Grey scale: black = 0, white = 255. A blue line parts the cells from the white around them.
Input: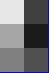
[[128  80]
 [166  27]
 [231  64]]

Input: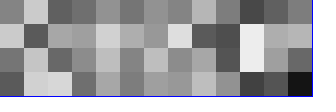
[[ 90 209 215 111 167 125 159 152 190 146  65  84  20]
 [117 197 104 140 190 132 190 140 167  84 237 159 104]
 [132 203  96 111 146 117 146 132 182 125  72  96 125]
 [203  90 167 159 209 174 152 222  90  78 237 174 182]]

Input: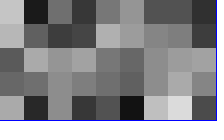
[[ 90 170 149 162 119 103 141 156 162]
 [103 111 141 126 111  96 141 170 133]
 [170  40 141  55  82  18 191 219  75]
 [183  96  61  69 176 156 133 126  61]
 [197  26 111  55 119 149  82  82  48]]

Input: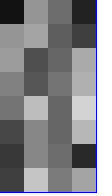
[[ 18 149 109  34]
 [ 56 135 109  41]
 [ 63 197 123 164]
 [ 71 135 102 183]
 [116 189 102 211]
 [129  86 116 176]
 [149 164  94  63]
 [156  79 102 170]]

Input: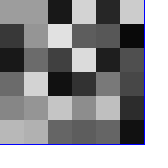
[[ 24 107  64 219  30  79]
 [ 56 149 225  93  87   9]
 [107 211  17  50 121  71]
 [134 149 197 141 191  44]
 [157 157  24 211  38 204]
 [184 177 101  93 101  17]]

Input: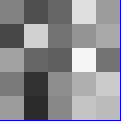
[[ 71 209 115 148 169]
 [122  50 142 175 203]
 [130  79 102 223 156]
 [156  42 136 195 187]
 [162 102  95 245 115]]

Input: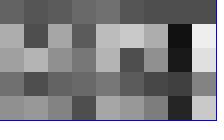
[[ 99  85  91 105 112  85  78  78  78]
 [112  78  99 105 119  91  71  64 131]
 [144 152 131  78 166 152 125  37 201]
 [160 180 144 119 180  78 144  25 224]
 [173  78 166  91 188 201 173  17 238]]

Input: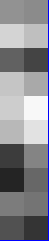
[[ 36 103]
 [ 60 132]
 [ 81  52]
 [ 97  68]
 [124 116]
 [146 139]
 [184 226]
 [197 169]
 [205 248]
 [212 191]]
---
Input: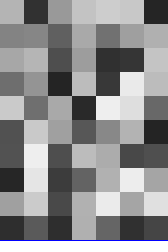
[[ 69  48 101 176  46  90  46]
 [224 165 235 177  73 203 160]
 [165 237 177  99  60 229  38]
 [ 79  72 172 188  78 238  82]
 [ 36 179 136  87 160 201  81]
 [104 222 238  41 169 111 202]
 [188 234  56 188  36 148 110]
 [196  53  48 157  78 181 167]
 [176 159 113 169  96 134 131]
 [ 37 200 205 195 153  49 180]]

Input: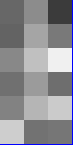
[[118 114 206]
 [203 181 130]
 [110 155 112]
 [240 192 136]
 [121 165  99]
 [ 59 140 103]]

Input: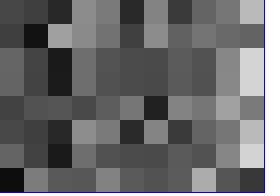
[[ 56  85 172  91  82  90 130  87  89 124  13]
 [211 134  82  90  74  75  81 110  26  66 100]
 [186 118 100  58 132  42 122 141  40  63  72]
 [122 161 118 131  33 118  93  73  85  82  66]
 [212 136  81  90  73  75  81 110  27  67 100]
 [212 135  82  91  74  75  83 110  26  68 101]
 [ 99 105 116  97 140  64 114 138 160  18  63]
 [186 118 100  58 131  41 122 140  40  63  71]]

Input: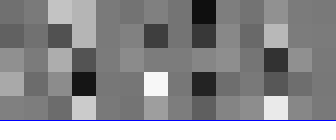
[[121 135 234 141 132  95 125 158 116 121 203 108 125 128]
 [120 110  87 121 110  35 119 247 118 119  21 140 108 169]
 [121 144  50 117 142 134 124 124 139 123  83 173 123 144]
 [123 124 184 105 136  56 116  62 129 122 181  81 113  97]
 [121 123 145 115 126  15 116 128 115 122 181 195 122 112]]

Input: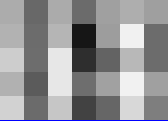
[[126 216 102  66 198 107 210]
 [160 241 161 110 231  91 177]
 [108 184  99  46 231 109 205]
 [108 241 157  22 181 108 178]
 [159 174 160 107 171 104 172]]

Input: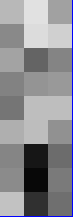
[[111  48 194]
 [122   8 139]
 [108  22 133]
 [145 189 175]
 [190 190 117]
 [153 148 130]
 [132 100 163]
 [208 220 137]
 [161 225 184]]

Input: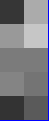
[[ 90  51]
 [116 132]
 [123 123]
 [198 153]
 [171  54]]

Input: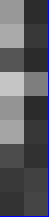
[[ 69  51]
 [ 65  57]
 [ 49  76]
 [ 55 165]
 [ 43 148]
 [126 197]
 [ 43  85]
 [ 56 170]
 [ 44 152]]
